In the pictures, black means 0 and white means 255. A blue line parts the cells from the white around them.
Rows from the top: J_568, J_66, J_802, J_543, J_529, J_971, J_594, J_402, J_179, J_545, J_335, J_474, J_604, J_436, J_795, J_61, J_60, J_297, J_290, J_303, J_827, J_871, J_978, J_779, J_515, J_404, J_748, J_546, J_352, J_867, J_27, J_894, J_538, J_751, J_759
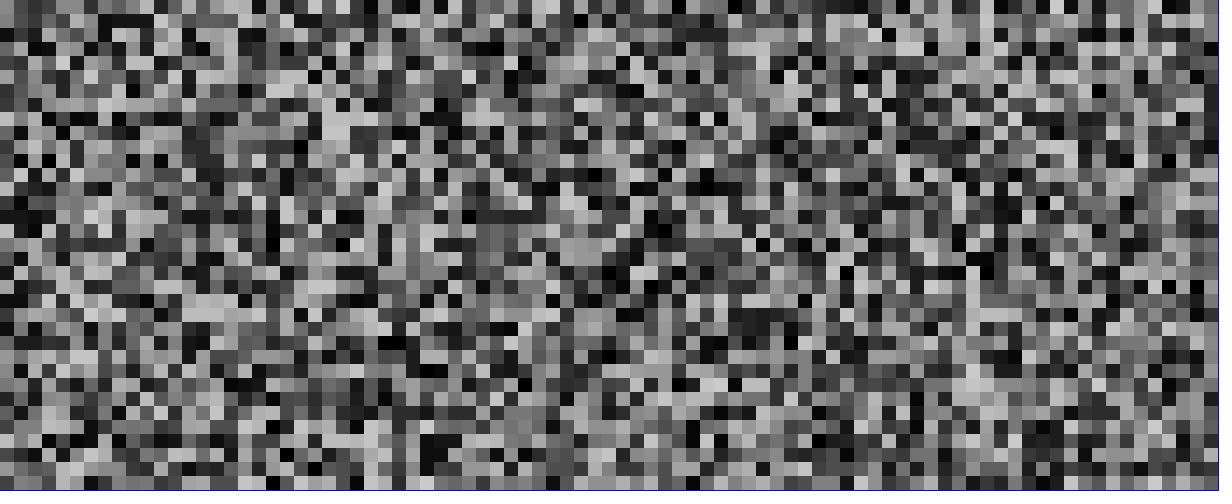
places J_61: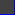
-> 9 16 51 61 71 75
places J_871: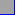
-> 14 57 78
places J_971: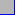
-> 16 64 69 72
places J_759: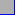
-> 24 28 30 42 45 47 55 67 80 85
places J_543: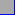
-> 28 53
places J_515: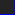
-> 7 9 20 30 44 60 64 73

